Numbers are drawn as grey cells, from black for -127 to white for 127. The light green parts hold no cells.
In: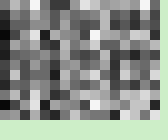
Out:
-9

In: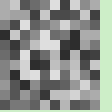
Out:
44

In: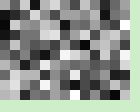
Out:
45

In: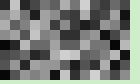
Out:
-89

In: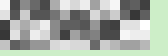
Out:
118

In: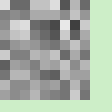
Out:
93

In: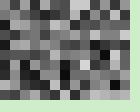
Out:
11
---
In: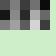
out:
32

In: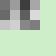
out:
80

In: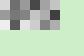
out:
-37

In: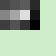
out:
-45

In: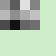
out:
-109

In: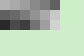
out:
-53

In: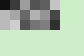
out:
78
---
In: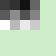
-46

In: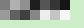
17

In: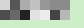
44

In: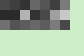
51

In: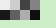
-60

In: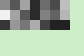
-40

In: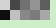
-14

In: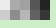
33
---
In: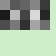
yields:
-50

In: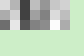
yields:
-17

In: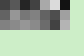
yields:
1

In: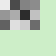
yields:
-30

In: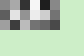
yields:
31

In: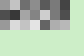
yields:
25

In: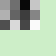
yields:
-48

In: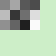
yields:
16

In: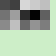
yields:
10
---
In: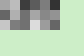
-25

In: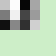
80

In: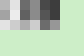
23

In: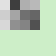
-46

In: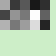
-91

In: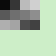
-62

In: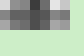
27

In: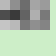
4

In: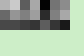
-102

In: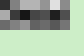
-10
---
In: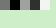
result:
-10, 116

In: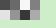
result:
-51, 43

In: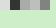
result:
93, 2

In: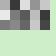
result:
49, -58

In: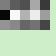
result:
-2, -58

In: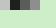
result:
67, 14
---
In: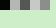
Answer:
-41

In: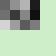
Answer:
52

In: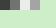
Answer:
108

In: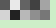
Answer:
-28

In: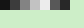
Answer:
3

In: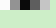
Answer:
-117

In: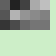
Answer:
-62

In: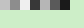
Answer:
111

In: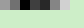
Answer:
-126
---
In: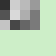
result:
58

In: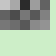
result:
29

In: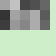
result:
-47

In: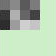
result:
-37

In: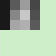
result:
28

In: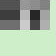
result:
13

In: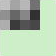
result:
55

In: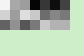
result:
-113

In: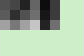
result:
-114
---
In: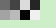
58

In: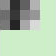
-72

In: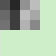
-66

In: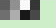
45

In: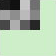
14

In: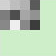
-49

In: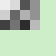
-24

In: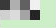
91

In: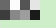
8
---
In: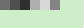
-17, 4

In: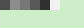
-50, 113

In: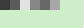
-68, 39

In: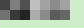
-59, -25

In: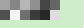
35, 93

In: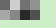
-24, -47
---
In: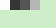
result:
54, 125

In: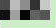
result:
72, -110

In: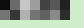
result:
-94, -11

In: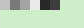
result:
-66, 66

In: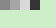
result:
-74, 7

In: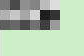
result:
93, -33

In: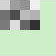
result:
111, -5

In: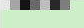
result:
-1, 103

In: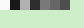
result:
-49, 121

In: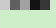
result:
-73, 75
